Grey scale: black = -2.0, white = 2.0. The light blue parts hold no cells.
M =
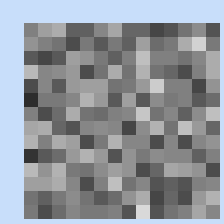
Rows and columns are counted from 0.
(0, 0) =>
0.0
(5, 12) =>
-0.6
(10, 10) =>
0.6
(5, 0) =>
-1.3
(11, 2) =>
0.7
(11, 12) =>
0.0
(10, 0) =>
0.9
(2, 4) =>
0.3
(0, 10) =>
-0.7
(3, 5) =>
-0.2
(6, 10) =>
0.1
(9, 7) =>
0.3
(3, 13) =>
0.7
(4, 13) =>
0.3
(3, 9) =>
-0.2
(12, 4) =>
-0.2
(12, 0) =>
-0.2
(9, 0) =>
-1.2
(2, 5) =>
-0.1
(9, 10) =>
0.1
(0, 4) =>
-0.5
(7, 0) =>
0.6
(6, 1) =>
-0.8
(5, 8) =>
-0.6
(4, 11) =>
0.0
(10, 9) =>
-0.4
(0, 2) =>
0.7
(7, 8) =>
0.2
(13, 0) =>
-0.1
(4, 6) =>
-0.2
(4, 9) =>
1.2
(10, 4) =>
-0.2
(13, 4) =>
-0.1
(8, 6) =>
0.8
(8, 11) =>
-0.8
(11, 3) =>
0.1
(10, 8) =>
-0.8

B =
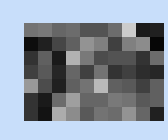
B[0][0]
-0.2
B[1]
[-1.8, -1.5, -0.9, -0.5, 0.3, 0.0, -1.0, 0.0, 0.2, -1.9]
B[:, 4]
[-0.7, 0.3, -0.1, -1.0, -0.2, -0.4, -0.6]
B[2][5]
-0.8
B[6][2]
0.7
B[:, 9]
[-1.5, -1.9, -0.3, -1.4, -0.5, -0.5, -1.5]
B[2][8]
-1.2
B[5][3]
0.5
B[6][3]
0.2
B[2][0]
-1.2
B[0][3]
-0.3
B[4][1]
-0.8
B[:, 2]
[-0.4, -0.9, -1.6, -1.4, -1.5, -0.3, 0.7]

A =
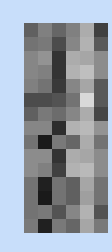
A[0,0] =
-0.5
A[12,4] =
0.5
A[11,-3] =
-0.5
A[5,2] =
-0.7
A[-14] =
[-0.2, -0.1, -0.8, 0.1, 0.8, -0.6]
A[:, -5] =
[0.0, -0.1, 0.3, 0.0, -0.2, -0.8, -0.1, 0.1, -1.6, 0.2, 0.0, -1.5, -1.6, -0.1, -1.5]
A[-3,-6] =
-0.2
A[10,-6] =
0.2
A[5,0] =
-0.8
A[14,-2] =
0.6
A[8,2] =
-0.1
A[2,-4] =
-1.2
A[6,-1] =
-0.9
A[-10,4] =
1.4
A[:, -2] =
[0.7, 0.8, 0.6, 1.0, 0.6, 1.4, 0.7, 0.9, 0.7, 0.6, 0.9, 0.6, 0.5, 0.8, 0.6]
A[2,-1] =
0.2
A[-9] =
[-0.5, -0.1, -0.3, 0.1, 0.7, -0.9]
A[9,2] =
-1.2
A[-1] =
[-0.1, -1.5, -0.1, -0.4, 0.6, -0.1]
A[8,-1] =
-0.2
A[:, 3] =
[0.0, 0.1, 0.7, 0.8, 0.1, -0.2, 0.1, 0.8, -0.4, 0.7, 0.8, -0.5, -0.5, 0.1, -0.4]
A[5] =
[-0.8, -0.8, -0.7, -0.2, 1.4, -0.6]
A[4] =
[0.0, -0.2, -1.1, 0.1, 0.6, -0.6]

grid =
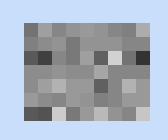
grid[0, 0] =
-0.2
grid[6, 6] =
0.3
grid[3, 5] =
0.6
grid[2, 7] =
-0.2
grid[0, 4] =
0.4
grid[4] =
[0.2, 0.5, 0.8, 0.4, 0.4, -0.5, 0.1, 0.8, 0.4]
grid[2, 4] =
0.5
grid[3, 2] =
0.3
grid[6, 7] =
0.1
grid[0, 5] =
0.3
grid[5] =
[0.4, 0.2, 0.1, 0.4, 0.3, 0.0, 0.1, 0.4, 0.4]
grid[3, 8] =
0.1
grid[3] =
[0.2, 0.2, 0.3, 0.2, 0.2, 0.6, 0.1, 0.1, 0.1]
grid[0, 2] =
0.1
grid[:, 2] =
[0.1, 0.3, 0.1, 0.3, 0.8, 0.1, 1.2]

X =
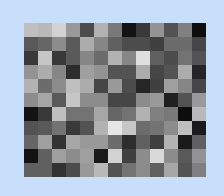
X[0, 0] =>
1.0
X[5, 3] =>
1.1
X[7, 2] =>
-0.2
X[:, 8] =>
[-1.1, -0.8, 1.5, 0.7, -1.4, 0.2, 0.8, -0.3, -0.5, 0.2, 0.2]
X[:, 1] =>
[0.9, -0.4, 1.1, 0.7, -0.3, 0.6, -1.1, -0.6, 0.5, -0.5, -0.5]
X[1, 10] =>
-0.3
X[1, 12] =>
-0.9
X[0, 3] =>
0.4
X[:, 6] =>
[-0.1, -0.5, 0.8, -0.7, 0.4, -0.9, -0.4, 1.6, -0.3, 1.3, -0.7]
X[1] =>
[-0.6, -0.4, 0.2, -0.6, 0.7, 0.1, -0.5, -0.8, -0.8, -1.0, -0.3, -0.3, -0.9]
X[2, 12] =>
-0.7
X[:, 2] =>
[1.3, 0.2, -1.1, 0.1, 0.2, -0.6, 1.0, -0.2, -1.2, 0.5, -1.2]
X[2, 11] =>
-0.2
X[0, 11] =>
0.0
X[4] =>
[0.8, -0.3, 0.2, 1.0, 0.7, -0.9, 0.4, -0.8, -1.4, -1.0, 0.5, 0.1, -0.9]
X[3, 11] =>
0.7
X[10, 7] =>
-0.2
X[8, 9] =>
-1.0
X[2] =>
[-1.1, 1.1, -1.1, -0.6, 0.1, -0.3, 0.8, 0.1, 1.5, -0.5, -0.8, -0.2, -0.7]
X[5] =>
[0.2, 0.6, -0.6, 1.1, 0.2, 0.2, -0.9, -0.9, 0.2, 0.4, -1.5, -0.7, 0.4]
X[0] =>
[1.0, 0.9, 1.3, 0.4, -0.8, 0.8, -0.1, -1.7, -1.1, 0.3, -0.7, 0.0, -1.8]
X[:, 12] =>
[-1.8, -0.9, -0.7, -1.4, -0.9, 0.4, 0.9, -1.6, -0.5, 0.3, 0.0]
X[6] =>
[-1.7, -1.1, 1.0, -0.2, -0.2, 0.6, -0.4, -0.2, 0.8, 0.0, -0.1, -1.8, 0.9]
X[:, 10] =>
[-0.7, -0.3, -0.8, -0.7, 0.5, -1.5, -0.1, 0.2, 0.8, 0.2, 0.6]
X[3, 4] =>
0.5
